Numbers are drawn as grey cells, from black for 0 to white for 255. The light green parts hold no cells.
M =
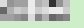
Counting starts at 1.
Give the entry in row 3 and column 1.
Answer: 160
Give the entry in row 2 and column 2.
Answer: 176
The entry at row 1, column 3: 160
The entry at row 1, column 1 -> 219
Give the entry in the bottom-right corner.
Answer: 134
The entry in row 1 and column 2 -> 148
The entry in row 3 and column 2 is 160

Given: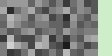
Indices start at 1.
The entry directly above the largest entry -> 183
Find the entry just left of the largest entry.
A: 126
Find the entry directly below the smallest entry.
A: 183
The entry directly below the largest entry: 57
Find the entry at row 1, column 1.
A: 140
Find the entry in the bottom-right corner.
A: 140
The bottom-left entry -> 126
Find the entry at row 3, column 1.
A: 112
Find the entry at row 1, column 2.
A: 154
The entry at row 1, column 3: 154
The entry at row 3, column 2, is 183
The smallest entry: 28
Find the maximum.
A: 207
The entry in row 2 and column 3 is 112
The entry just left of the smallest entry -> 71
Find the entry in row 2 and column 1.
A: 169
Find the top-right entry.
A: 87
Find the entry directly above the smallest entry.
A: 57

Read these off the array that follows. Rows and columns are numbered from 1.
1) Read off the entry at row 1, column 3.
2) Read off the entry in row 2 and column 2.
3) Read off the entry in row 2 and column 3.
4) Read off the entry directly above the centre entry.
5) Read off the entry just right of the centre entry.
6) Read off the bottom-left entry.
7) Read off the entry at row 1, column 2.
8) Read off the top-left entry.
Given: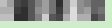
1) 72
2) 174
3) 60
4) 115
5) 60
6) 190
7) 158
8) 190

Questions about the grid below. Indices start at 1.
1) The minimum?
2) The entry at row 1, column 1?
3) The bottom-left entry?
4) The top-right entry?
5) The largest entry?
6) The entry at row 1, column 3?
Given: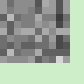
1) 60
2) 155
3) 155
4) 155
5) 213
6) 140

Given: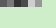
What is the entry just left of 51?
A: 121
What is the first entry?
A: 91
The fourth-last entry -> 51

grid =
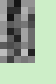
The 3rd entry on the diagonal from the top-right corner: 107
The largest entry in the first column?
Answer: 189
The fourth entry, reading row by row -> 147
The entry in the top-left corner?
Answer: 163
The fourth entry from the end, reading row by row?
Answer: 63
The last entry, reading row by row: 132
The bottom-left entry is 132
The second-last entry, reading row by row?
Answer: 119
